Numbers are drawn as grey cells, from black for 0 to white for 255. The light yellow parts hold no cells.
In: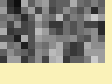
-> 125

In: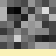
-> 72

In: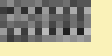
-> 85

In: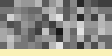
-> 62

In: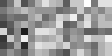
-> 225

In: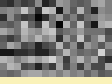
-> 166

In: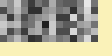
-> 231

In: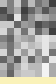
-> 144
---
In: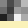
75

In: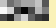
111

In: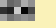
102

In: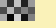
48

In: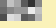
194

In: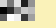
120

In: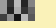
52
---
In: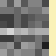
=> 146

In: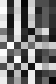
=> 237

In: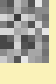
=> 114

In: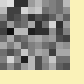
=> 212

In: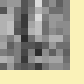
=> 140
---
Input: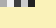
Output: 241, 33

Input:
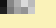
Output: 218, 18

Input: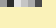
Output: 227, 45

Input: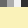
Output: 242, 48

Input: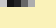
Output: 201, 21

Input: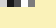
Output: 253, 24

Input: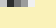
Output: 240, 45

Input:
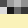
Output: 218, 24

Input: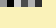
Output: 208, 3
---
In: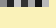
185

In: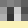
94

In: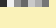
118

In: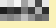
230

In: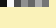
117

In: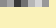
152

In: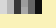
15
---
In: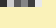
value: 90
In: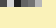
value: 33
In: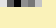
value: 5
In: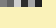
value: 207
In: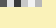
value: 58
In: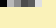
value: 140
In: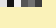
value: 243
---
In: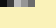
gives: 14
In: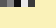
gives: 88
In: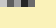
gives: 200
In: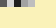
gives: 90
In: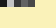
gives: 24
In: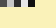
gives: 77
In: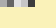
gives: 172
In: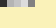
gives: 46
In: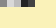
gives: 136
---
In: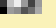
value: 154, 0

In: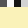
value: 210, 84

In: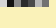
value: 114, 213

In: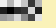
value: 182, 154

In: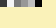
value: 4, 57

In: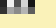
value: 22, 50

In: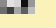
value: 152, 109
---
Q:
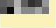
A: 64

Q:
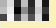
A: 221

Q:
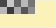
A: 185

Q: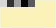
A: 6

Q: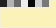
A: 209

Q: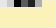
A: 33

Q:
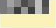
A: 191
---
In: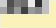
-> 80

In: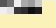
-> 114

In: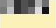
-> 161

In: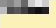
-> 131

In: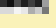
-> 17

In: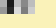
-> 26

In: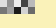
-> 146
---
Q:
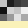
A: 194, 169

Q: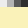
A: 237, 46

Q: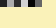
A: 32, 102

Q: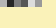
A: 181, 153

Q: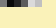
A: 123, 192

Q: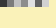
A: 54, 209

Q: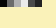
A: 5, 35

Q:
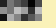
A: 34, 133
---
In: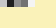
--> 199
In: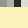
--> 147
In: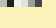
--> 188
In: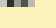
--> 199
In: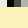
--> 235
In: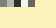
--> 127
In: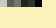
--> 201
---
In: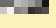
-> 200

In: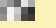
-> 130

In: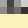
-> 138

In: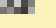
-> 116

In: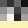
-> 144

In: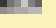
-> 142
